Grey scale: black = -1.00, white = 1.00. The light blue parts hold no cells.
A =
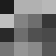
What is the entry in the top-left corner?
-0.78
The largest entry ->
0.50
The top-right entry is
0.44
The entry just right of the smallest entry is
0.39

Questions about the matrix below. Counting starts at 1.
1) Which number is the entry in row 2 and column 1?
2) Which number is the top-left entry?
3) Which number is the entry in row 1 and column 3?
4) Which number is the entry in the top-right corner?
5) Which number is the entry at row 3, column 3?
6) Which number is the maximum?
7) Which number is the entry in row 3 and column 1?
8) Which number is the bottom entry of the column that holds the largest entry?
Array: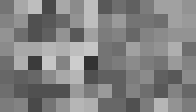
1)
0.03
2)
-0.09
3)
0.49
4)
0.15
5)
-0.37
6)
0.61
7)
0.15
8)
0.43

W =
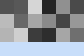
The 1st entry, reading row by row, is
-0.36
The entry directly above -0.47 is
0.13
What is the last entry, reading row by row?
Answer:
-0.13
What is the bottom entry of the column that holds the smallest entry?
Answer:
-0.65
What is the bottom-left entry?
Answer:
0.41

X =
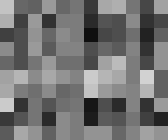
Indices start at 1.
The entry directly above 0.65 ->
-0.44
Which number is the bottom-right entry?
0.15
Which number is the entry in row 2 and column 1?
0.37
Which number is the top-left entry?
0.53
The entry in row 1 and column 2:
-0.19
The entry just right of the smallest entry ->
-0.44
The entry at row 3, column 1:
-0.50
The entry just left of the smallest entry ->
-0.03
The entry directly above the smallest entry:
-0.67
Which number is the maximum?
0.65
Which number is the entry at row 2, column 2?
-0.50
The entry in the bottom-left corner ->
-0.29
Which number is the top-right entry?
0.27
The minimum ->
-0.88
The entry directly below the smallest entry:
-0.39

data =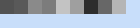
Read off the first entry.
-0.36
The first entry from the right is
0.42
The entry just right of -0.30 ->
0.08

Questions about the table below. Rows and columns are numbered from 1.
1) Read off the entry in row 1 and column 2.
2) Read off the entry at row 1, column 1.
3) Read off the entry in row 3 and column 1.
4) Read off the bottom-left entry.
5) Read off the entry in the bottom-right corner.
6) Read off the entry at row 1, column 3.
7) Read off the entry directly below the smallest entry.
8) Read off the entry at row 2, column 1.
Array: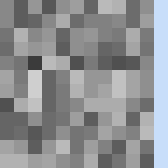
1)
-0.27
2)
0.07
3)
-0.09
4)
0.40
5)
-0.27
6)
0.18
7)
0.62
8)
0.07

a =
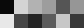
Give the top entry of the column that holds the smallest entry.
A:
-0.93
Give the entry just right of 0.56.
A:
-0.56
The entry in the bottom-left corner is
0.82
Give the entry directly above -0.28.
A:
0.23
